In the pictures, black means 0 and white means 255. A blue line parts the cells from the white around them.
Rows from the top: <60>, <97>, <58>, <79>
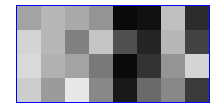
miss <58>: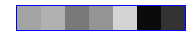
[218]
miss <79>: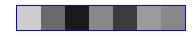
[232]
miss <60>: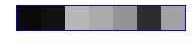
[191]

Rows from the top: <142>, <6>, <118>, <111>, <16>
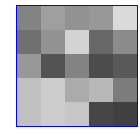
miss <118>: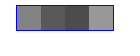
[83]
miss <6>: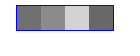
[146]
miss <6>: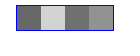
[139]
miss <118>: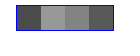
[83]
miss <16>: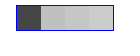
[64]

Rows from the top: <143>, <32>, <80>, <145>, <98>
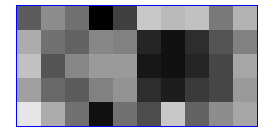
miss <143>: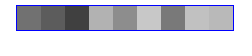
[1]
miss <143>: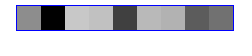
[121]

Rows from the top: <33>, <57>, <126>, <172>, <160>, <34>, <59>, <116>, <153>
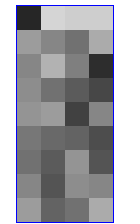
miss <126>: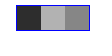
[127]
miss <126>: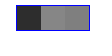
[178]

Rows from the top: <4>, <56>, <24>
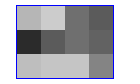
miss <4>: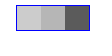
[111]
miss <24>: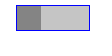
[190]
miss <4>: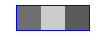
[182]
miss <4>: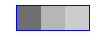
[91]

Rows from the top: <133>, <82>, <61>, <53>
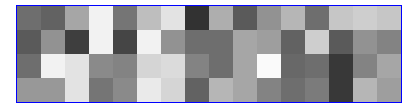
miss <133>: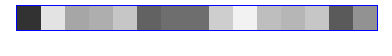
[117]
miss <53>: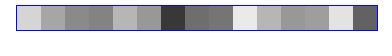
[123]
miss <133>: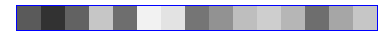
[174]
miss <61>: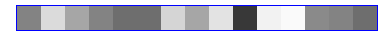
[104]
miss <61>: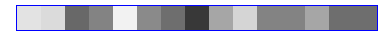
[250]

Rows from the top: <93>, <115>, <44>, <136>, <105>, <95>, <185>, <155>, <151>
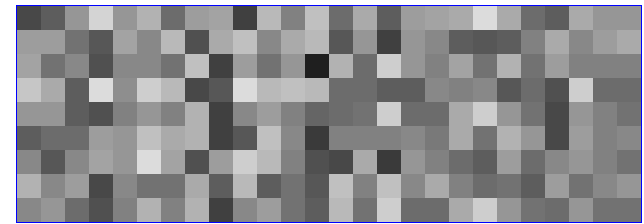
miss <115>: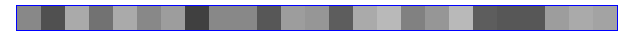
[192]
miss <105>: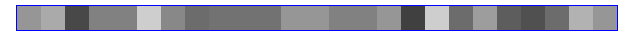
[101]
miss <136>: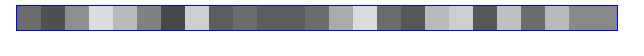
[198]
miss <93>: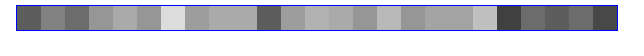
[212]
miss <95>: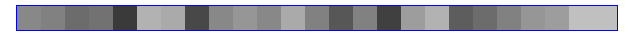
[121]
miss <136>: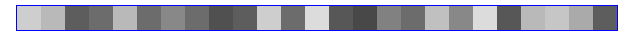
[142]

